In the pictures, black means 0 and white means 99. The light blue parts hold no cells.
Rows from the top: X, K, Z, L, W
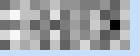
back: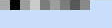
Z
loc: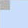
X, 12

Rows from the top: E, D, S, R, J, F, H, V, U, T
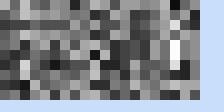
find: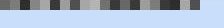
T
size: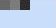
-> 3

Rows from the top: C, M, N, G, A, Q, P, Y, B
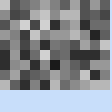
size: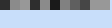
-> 11
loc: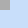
M, 3
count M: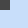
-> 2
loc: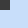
G, 2
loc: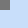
A, 5
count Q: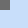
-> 3
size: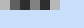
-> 6

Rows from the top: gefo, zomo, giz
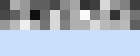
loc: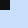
zomo, 3
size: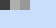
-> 3
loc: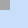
gefo, 7
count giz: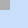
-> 4
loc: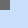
zomo, 4
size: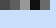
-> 5

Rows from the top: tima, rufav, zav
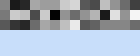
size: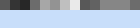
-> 14
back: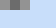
rufav
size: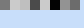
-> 8
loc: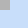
rufav, 9
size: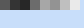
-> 8
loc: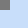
rufav, 0
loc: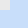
zav, 7

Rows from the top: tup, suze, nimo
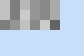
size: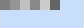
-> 6
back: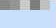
suze

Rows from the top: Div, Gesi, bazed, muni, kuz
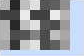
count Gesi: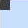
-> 4
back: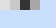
kuz
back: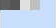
Div
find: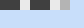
Gesi

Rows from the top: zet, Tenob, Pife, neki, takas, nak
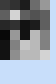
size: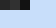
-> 3
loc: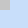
takas, 2
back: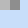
nak
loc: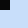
neki, 0
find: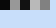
neki
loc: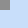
nak, 1
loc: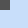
Tenob, 3

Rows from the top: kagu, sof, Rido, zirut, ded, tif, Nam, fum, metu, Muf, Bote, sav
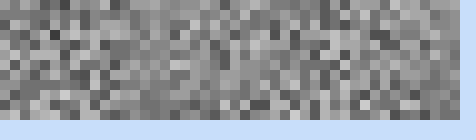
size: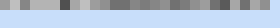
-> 27
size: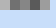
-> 5
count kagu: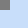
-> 5
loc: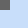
metu, 37

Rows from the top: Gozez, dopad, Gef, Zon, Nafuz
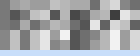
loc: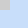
dopad, 4
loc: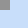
Gef, 4
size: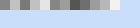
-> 12
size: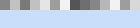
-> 14

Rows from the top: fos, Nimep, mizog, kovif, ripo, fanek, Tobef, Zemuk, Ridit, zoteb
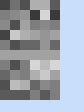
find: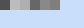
Ridit
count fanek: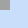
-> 6
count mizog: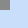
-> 2
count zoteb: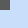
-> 4
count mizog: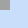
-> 1
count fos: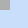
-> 2
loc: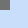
fos, 1

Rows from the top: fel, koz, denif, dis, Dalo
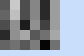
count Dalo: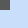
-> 1
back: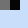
Dalo
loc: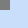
Dalo, 3

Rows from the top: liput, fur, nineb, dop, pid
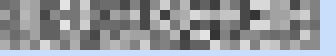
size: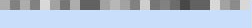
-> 25
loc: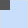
nineb, 29
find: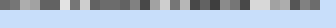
nineb
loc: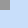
liput, 30

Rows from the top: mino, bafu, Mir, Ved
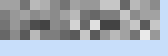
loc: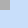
mino, 4
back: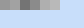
mino
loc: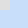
Mir, 9

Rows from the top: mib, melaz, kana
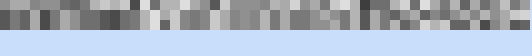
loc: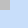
mib, 50
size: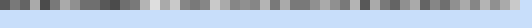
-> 52
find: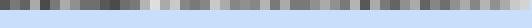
melaz
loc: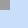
mib, 52
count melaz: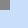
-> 6
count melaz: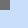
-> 4

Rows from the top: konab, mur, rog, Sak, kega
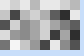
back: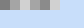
rog
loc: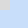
Sak, 0
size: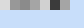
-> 7
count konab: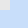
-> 4
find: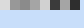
Sak
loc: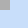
mur, 4
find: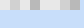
konab

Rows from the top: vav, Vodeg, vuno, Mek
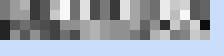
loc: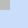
Vodeg, 17
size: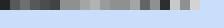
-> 20
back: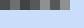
Mek

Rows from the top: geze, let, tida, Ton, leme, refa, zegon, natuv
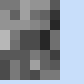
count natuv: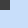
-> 0
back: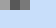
zegon
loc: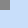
tida, 3
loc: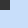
let, 5
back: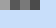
zegon
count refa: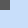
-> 3
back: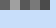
zegon

